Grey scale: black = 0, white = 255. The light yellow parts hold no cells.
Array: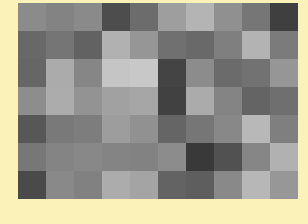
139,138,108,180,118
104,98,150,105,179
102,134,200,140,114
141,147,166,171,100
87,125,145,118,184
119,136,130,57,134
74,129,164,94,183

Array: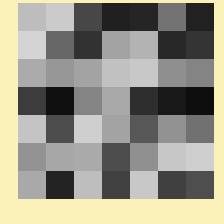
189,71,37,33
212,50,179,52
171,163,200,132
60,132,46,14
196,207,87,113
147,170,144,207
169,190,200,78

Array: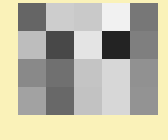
101,201,119
189,228,127
137,196,145
162,194,147

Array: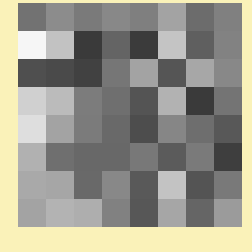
114,122,127,108
246,58,59,95
79,65,163,167
208,124,84,58
222,123,77,110
177,104,120,122
169,105,89,84
163,174,87,101

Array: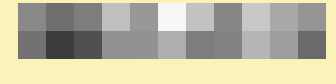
137,125,152,194,200,149
114,79,146,125,181,106

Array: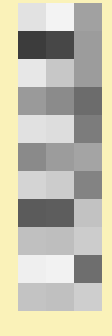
226,161
60,156
231,156
154,108
225,124
138,164
212,131
91,194
192,204
239,110
195,206

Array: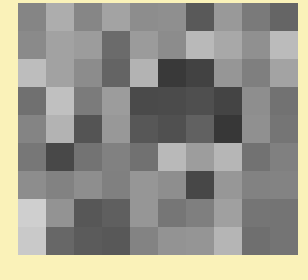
133,134,141,89,122
138,156,155,185,144
189,140,179,66,127
112,123,74,79,142
132,84,87,97,144
119,115,113,157,114
141,142,150,71,130
207,87,150,127,117
201,91,131,149,111

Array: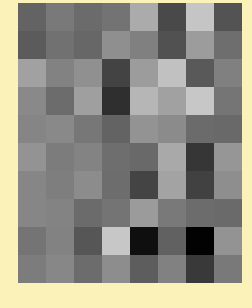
99,107,171,197
91,103,128,156
161,144,156,89
137,159,182,199
133,119,147,107
147,131,105,54
134,140,68,65
134,107,155,108
116,86,15,2
124,108,93,57
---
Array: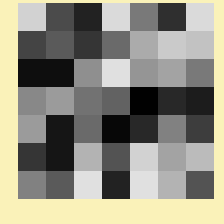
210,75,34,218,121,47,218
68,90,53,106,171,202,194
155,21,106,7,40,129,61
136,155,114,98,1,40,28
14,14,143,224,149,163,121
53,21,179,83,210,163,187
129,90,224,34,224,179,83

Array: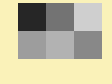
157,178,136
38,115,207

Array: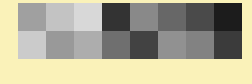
203,153,173,111,66,145,130,59
160,195,216,51,137,103,74,28

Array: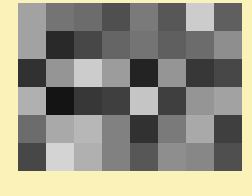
176,20,55,63,197,63,149,162
162,41,71,101,116,95,108,142
162,116,108,79,122,87,204,95
71,212,176,129,87,142,135,79
108,169,183,129,49,122,169,63
49,149,204,156,35,149,55,71

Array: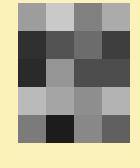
42,150,77,77
48,83,108,62
157,201,129,171
123,28,136,96
186,165,142,179

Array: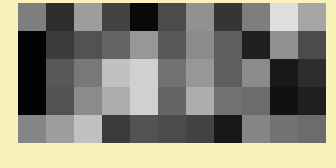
3,59,82,100,151,88,139,94,31,145,75
3,88,120,193,208,114,151,94,139,24,45
3,82,139,173,208,100,173,114,108,17,31
126,45,157,67,9,75,145,53,126,222,165
133,157,193,59,82,75,67,24,133,114,108

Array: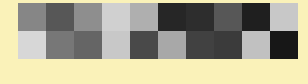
215,119,101,200,73,168,65,59,193,23
134,87,142,208,175,38,45,87,31,200
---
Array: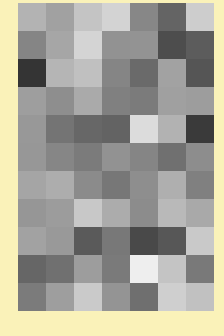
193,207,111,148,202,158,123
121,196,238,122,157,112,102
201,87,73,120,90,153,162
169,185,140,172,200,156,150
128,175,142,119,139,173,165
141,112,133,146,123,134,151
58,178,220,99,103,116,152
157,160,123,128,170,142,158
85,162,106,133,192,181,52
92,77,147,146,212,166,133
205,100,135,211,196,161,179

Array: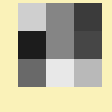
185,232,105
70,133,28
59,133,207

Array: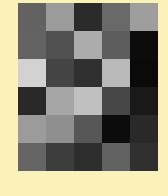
48,98,46,61,101
41,12,87,143,155
25,71,192,166,41
10,185,48,68,210
12,93,172,80,99
158,105,43,155,98

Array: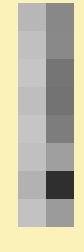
155,194
47,178
159,192
125,197
115,190
117,197
137,192
136,183

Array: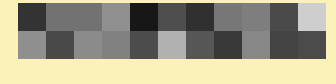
75,68,135,57,86,177,76,129,139,73,143
206,74,126,119,48,78,23,144,114,114,51

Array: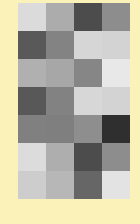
227,102,183,205
141,76,174,220
47,142,127,128
211,215,130,88
232,134,167,176
211,214,131,89
141,76,172,219

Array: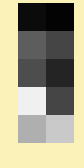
201,175
69,240
36,77
69,93
3,11

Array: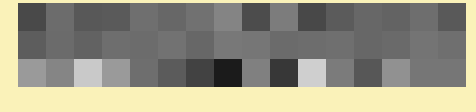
118,118,145,87,123,207,55,128,27,66,91,110,154,201,133,154
111,116,106,103,111,109,107,118,120,103,114,108,110,98,107,93
89,110,99,103,91,72,124,76,132,113,103,111,90,88,108,73

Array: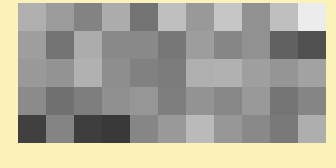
174,121,137,151,186,153,134,57,62,132,64
133,117,153,135,147,126,150,144,126,112,139
162,149,159,177,175,124,129,142,177,147,153
80,97,145,134,157,119,137,137,172,115,158
236,191,145,198,153,191,115,172,131,155,175
